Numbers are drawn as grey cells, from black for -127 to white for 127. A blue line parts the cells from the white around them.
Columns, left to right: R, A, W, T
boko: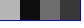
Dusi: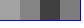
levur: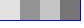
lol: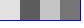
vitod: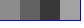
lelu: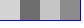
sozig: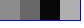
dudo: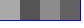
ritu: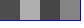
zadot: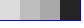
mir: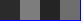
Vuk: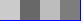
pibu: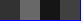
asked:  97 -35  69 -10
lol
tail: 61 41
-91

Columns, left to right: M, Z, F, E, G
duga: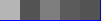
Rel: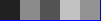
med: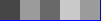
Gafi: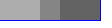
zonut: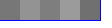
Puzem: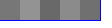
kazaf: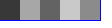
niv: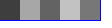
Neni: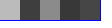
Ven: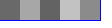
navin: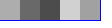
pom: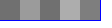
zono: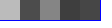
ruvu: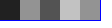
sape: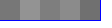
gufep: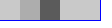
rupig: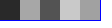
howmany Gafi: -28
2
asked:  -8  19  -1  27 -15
zonut
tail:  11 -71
-57
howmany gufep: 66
0
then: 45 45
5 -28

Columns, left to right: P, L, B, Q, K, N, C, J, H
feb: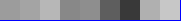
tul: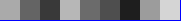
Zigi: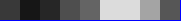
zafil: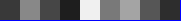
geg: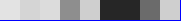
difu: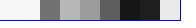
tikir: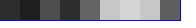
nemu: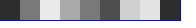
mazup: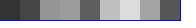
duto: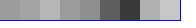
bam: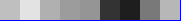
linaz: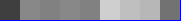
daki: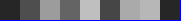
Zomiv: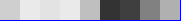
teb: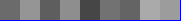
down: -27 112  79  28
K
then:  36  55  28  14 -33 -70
48 71
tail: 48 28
21 -76 -97  -6  55
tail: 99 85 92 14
79 -89 -89 -20  79
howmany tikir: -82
2
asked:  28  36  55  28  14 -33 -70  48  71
duto

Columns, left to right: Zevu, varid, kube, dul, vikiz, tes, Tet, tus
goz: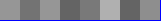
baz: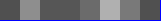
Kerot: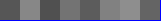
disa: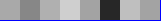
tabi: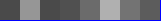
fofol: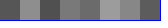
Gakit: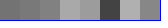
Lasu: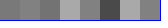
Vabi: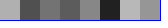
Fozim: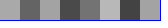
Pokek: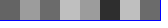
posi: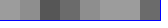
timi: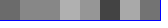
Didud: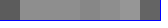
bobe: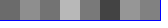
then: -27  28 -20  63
28 -81
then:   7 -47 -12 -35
1 14
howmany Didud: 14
4
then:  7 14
22 -27
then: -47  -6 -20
28  7
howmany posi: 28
3

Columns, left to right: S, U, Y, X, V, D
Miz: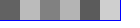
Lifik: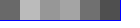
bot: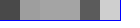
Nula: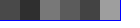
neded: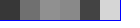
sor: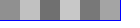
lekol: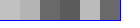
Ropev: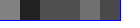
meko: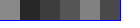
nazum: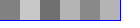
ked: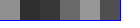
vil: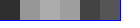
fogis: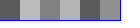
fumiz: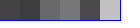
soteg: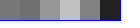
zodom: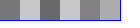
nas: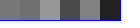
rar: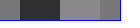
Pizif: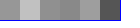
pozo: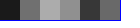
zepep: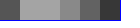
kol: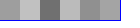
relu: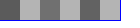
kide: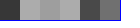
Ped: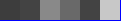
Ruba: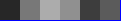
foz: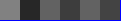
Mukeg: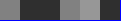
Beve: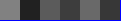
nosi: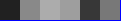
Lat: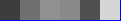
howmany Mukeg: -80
3
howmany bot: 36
2
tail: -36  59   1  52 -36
16
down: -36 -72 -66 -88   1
S
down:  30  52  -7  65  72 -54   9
X

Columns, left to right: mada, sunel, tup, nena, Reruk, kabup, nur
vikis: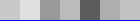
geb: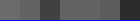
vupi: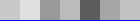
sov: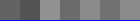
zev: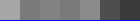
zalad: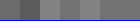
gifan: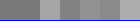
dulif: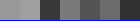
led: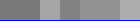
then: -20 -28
-62 -28
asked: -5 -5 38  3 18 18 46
led

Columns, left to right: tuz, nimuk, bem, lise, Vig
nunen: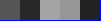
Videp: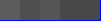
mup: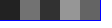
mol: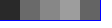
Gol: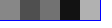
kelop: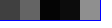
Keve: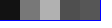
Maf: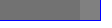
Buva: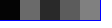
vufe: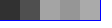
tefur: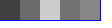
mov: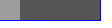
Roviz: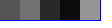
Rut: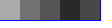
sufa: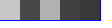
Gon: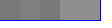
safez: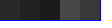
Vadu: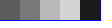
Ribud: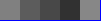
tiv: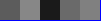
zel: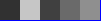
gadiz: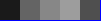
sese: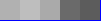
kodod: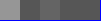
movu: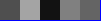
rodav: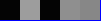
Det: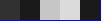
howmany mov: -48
0
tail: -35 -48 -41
-55 -55
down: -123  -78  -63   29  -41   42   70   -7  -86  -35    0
tuz
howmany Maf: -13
4
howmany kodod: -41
3
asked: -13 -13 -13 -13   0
Maf

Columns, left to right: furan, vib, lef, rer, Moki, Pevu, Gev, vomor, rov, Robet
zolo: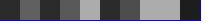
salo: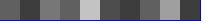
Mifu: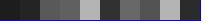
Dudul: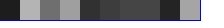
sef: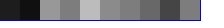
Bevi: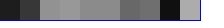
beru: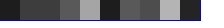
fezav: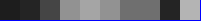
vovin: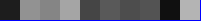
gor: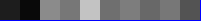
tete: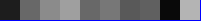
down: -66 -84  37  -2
Robet
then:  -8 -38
-31 -118
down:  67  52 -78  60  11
Moki
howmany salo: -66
3
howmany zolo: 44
3
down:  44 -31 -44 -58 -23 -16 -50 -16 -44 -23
vomor
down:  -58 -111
rov

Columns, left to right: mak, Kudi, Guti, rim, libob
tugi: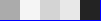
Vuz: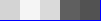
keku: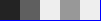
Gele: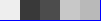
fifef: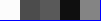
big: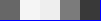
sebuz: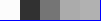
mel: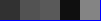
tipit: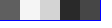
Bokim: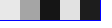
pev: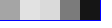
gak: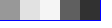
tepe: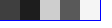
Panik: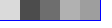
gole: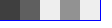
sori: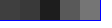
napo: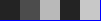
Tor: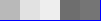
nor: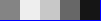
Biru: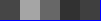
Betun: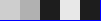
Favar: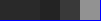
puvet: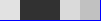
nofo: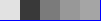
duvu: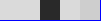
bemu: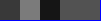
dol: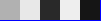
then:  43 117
84 104
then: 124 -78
-10  43
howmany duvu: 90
3
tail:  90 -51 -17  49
30
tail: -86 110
-106
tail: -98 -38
-10
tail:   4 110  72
-24 -106

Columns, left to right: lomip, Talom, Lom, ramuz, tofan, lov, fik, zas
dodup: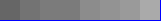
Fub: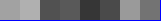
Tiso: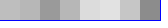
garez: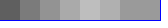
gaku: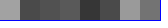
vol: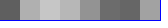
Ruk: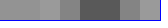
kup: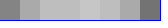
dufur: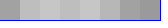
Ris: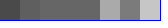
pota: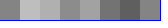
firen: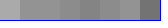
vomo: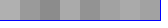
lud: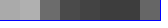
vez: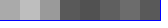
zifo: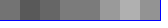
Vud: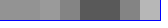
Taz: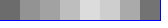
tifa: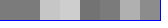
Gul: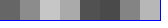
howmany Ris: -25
3
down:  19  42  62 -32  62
Talom
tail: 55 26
55 92 98 70 12
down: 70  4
zas
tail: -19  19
34  62  92  78  42 -12
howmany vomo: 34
2
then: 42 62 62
70 62

